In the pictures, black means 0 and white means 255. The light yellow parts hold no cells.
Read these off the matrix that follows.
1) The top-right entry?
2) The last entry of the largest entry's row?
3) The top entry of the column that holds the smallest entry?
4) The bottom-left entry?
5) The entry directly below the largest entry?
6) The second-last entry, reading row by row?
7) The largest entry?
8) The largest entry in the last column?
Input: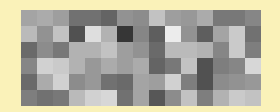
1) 134
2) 113
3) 146
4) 126
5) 186
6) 202
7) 236
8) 215

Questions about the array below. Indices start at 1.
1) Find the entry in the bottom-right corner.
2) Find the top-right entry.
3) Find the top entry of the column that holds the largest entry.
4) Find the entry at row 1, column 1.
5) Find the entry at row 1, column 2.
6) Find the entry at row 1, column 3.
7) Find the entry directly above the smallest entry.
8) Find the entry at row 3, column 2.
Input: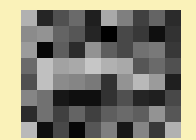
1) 177
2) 43
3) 31
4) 177
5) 37
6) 80
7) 169
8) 7

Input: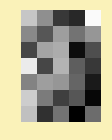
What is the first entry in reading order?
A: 198
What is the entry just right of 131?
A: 158
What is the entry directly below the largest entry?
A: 150
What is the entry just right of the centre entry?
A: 94
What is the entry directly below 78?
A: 56
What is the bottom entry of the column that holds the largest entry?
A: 108
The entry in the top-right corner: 250
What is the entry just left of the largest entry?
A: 40
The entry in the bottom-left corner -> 192
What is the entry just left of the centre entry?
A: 70

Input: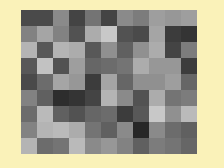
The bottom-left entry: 180
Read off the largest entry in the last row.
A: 186
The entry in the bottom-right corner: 102
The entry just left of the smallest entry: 138
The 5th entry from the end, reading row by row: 130
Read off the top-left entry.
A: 74
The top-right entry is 158
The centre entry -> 165
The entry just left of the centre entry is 60
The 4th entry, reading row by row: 68
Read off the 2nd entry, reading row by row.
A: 74
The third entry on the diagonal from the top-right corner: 172
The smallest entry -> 39
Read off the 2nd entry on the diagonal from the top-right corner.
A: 60
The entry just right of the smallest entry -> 138
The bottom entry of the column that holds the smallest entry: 96
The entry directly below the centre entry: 180
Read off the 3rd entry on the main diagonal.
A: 180
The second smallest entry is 45
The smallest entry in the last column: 52
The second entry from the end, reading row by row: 116
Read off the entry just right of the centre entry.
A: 102
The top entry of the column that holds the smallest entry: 124
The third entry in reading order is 138

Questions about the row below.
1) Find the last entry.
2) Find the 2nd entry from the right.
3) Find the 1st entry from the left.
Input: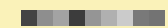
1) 115
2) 121
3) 68
